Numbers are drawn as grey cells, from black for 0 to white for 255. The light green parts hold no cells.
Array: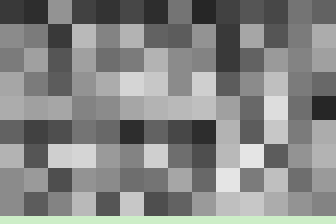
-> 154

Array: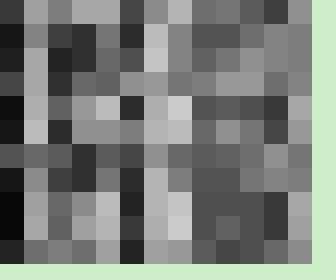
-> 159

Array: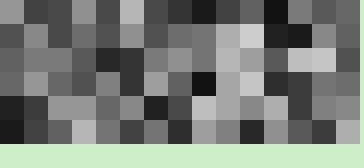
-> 136

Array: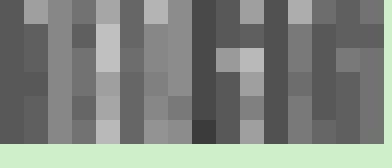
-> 114

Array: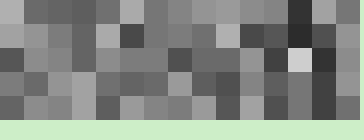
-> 148

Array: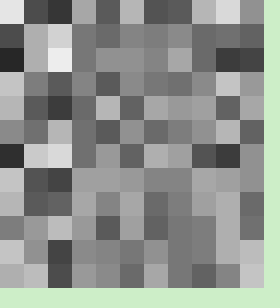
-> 188

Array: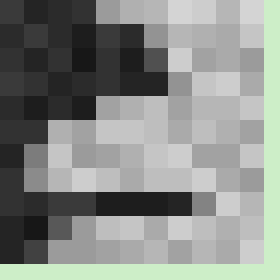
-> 190

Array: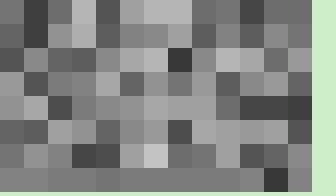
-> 137
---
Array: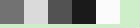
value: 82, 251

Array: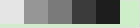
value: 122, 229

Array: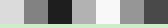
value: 178, 248

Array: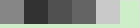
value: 80, 201

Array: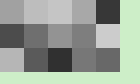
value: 147, 204

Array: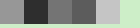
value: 116, 197
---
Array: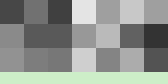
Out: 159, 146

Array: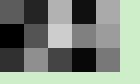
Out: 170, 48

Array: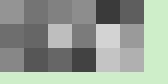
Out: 94, 135

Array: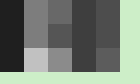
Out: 77, 31

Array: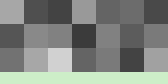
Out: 73, 114

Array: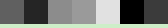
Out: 59, 96
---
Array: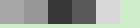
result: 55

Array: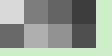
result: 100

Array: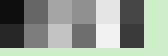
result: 166

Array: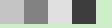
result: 224

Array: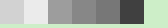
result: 157

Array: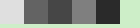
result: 70

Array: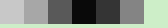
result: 89

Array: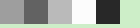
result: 186

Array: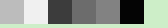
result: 60

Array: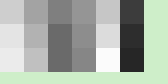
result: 127
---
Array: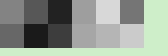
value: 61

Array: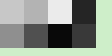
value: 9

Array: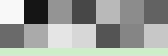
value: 229

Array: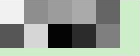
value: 4

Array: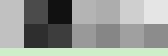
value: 61

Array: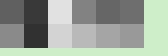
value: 211

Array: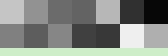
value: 134

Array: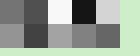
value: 163

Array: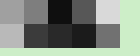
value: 41
